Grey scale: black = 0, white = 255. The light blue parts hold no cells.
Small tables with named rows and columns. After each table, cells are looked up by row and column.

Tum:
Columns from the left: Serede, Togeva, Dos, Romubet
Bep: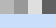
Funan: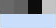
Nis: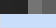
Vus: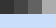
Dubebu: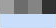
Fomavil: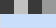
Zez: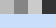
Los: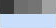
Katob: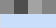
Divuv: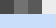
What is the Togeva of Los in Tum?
110
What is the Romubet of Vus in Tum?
172
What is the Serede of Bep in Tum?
183
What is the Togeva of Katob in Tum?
78
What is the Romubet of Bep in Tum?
96
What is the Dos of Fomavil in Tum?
57
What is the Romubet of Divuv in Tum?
236
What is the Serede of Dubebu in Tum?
160
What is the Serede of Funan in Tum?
105
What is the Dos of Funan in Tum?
12
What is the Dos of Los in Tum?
116
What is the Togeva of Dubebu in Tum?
108
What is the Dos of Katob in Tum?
163
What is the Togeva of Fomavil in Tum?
193
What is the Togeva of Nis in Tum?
36
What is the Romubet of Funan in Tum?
195
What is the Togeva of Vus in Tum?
69
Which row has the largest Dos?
Bep

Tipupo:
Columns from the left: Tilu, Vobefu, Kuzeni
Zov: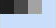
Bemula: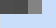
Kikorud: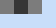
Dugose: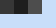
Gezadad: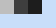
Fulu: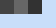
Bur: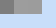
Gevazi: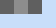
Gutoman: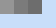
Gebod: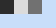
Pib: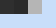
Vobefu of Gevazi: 141
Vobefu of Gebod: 219
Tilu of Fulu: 67
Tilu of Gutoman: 149
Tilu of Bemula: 77
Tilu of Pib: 47
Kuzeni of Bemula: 131
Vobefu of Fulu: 102
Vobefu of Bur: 157
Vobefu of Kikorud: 54
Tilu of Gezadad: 190
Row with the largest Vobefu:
Gebod

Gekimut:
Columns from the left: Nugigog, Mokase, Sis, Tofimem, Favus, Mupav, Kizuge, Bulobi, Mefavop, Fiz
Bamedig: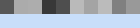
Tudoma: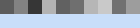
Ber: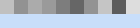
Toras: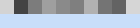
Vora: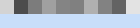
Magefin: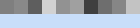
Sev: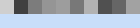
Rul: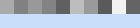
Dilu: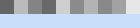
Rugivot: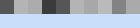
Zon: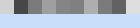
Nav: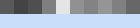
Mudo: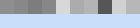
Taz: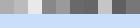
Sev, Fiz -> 162
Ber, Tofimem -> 154
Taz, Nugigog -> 174
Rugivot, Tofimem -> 59
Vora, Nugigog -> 211
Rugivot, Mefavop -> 131
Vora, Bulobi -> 130
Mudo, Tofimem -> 135

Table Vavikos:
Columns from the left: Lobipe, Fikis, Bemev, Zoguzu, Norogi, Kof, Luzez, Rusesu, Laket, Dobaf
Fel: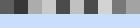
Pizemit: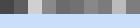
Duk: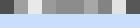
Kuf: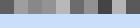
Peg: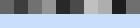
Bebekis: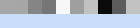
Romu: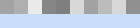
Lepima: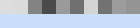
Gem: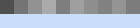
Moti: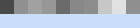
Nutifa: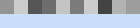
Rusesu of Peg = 174
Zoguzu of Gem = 170
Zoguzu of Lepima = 74
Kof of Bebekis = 159
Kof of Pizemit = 113
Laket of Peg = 30

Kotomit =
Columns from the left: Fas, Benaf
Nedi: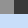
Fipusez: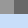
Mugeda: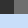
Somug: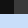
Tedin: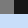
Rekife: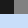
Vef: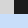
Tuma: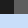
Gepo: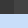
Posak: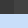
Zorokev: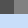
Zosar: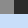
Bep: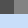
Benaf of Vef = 28
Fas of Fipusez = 152
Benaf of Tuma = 94
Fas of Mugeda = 49
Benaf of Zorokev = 129
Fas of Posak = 57
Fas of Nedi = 146
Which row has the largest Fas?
Vef

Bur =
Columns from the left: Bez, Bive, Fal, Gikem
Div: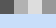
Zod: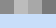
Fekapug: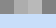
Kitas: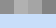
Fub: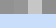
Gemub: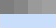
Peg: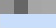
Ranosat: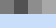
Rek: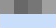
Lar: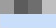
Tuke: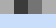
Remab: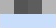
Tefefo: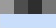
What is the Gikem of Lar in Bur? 191
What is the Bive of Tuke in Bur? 59
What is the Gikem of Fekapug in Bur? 129
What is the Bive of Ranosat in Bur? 82
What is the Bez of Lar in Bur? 157
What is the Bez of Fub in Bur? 146
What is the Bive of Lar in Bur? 92
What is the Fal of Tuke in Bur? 116
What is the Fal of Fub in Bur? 198
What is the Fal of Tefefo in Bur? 46
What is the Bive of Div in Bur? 178
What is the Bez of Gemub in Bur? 126

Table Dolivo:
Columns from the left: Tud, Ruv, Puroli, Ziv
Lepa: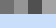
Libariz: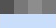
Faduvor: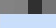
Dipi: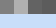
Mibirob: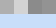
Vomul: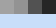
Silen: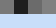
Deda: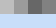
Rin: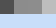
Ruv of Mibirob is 211
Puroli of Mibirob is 139
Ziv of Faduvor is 115
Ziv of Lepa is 163
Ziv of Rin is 189
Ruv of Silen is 30
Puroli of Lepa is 80
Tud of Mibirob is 175
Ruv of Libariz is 120
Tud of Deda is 190
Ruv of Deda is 155
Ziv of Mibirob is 147
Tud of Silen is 120

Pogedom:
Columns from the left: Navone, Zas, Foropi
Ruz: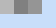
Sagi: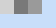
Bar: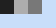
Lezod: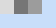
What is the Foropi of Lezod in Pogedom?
156
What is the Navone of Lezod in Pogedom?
219
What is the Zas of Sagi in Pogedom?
121
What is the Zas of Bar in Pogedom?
173
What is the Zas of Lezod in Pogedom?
118
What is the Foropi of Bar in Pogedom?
120
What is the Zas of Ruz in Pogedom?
128
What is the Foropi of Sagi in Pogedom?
154
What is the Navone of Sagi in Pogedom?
210
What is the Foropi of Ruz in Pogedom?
149

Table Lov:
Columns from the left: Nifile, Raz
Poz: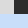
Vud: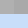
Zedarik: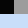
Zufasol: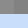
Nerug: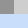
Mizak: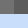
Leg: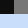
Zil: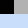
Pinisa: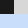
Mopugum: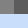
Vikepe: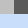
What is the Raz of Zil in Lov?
178
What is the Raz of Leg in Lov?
119
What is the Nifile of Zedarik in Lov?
5
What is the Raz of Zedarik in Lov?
156
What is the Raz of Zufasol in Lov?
130
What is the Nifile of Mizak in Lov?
113
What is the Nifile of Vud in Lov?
176
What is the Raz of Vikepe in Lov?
90
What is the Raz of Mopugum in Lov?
92

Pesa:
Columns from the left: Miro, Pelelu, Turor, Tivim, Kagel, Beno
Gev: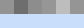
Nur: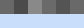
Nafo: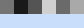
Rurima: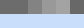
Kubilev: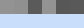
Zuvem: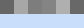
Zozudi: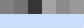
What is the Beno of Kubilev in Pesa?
89
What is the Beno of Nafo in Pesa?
169
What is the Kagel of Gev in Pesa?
189
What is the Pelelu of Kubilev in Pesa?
144
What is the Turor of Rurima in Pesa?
131
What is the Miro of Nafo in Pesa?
116
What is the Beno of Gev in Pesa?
149
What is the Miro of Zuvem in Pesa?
102
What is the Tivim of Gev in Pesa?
150
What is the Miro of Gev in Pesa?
147
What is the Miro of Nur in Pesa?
104
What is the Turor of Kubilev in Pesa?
90
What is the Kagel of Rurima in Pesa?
163
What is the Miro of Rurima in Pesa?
108
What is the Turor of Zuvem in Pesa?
125
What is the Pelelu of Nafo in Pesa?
25
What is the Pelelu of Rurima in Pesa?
108
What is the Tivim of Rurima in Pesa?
153
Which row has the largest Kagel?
Gev

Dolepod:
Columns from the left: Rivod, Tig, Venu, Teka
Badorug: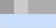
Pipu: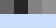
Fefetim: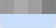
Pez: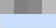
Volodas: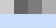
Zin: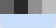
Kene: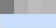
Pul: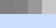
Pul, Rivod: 128
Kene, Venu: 188
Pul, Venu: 152
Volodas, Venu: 123
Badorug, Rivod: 157
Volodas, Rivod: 205

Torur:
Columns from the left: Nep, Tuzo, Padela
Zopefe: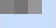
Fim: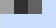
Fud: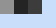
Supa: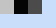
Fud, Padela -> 60
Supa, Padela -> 75
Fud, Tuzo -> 36
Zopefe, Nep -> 131
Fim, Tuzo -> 49
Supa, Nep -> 195
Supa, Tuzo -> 4

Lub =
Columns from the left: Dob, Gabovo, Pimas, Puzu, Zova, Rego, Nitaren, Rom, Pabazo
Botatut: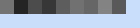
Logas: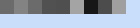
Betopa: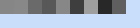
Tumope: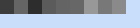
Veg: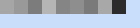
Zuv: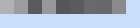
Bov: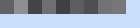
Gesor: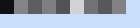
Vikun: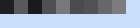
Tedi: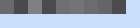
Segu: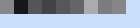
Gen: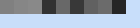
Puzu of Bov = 111
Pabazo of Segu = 134
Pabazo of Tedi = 76
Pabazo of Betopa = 95
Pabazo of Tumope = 138
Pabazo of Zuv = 138
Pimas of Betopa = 106
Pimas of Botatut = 76
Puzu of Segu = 67
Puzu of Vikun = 80
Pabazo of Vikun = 124
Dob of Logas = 107

